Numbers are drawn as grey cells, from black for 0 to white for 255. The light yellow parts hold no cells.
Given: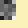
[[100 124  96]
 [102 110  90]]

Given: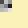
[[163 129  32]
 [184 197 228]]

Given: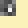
[[ 96  87 163]
 [ 85  52 243]]

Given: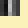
[[ 53  14 193]
 [ 54  18 187]]

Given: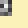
[[ 60 240  94]
 [163 163  59]]

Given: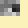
[[115 112 110]
 [118 148 206]]

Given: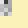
[[192 175 171]
 [184 208 161]]
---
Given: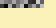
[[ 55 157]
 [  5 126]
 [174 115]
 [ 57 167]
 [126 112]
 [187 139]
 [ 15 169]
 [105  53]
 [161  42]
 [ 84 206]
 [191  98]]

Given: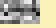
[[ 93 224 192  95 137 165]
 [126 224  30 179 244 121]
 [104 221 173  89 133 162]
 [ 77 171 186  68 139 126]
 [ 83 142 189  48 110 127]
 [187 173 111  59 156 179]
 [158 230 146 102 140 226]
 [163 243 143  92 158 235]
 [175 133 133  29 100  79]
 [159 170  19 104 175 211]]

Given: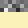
[[ 61 127 124]
 [236 123 146]
 [123 185  88]
 [126  76 156]
 [ 42 100 120]
 [117 174 103]
 [136 109 117]]

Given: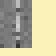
[[ 88 122 113 123 116 137 114 132 138 124 114 116]
 [121 121 125 123 124 112 125 121 117 122 124 125]
 [122 127 123 119 123 120 123 129 111 127 124 122]
 [140 129 136 100 137 100 138 121 120 128 137 140]
 [ 51  85 176  96 190 208 192 190 154  86 186 188]
 [119 107 124 115 124 123 124 113 134 107 125 124]
 [130 123 112 137 112 113 112  93 122 121 112 112]
 [122 115 126 116 127 118 127 120 124 116 126 126]]

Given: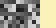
[[128  96 196  92  72  34 116]
 [184 168  35  94  64 168  97]
 [ 58 121 196  86 197 168  74]
 [101  85 106  86 212 214  64]
 [ 63 115  42 113  26  54 207]
 [159  29  72  99  35  69 184]
 [110 108  97  85  67  80 136]
 [206 206 150  66 223 207 120]
 [212  44 201 204 105 168 101]
 [119 219 213  66 120  34  90]]

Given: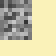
[[152 133 114 120 120 145 166 164  71  79]
 [190 168  81 152 128  76 111 187 136 138]
 [103 186  91  69 173  71 169 118  68  87]
 [138 155 203 133 199  89  77 175  82 125]
 [121 171 141 117 154 178 112 176 115 136]
 [150 186  93 133 159 157 194 188 118 166]
 [ 72 181 157 107  52 154  83 155 140  93]
 [121 122 134 114 177 210 118 153 128 148]]

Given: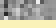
[[142 150 167 141 171]
 [221  39 126  59  77]
 [145 109 155 159 136]
 [138 165 182 137 124]
 [166 199 208 166 159]
 [114 146 153  98 176]
 [142 175 146 141  98]
 [158 126 124 173 133]
 [160 152 174 138 119]
 [171 179 190 161 238]
 [180 143 155 161  90]
 [132 151 147 152 139]
 [121 147 138 149 147]
 [150 151 145 152 149]]
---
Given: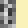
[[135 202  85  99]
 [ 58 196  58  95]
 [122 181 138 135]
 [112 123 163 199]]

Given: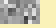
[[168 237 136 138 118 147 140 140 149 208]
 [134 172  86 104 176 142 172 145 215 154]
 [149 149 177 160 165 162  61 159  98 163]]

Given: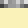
[[138 213 147 159 206 160 221]]

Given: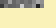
[[ 93  99 162 102 119 104 118 105 134 166 145]]

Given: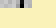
[[191 202 179 200 177  17 188 184]]

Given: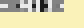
[[130 131 131 132 132 217 130 235 115 234  28 132 234 132 131 132]
 [132 131 132 132 131 147 131 233 132 234  29 131 215 129 132 132]]
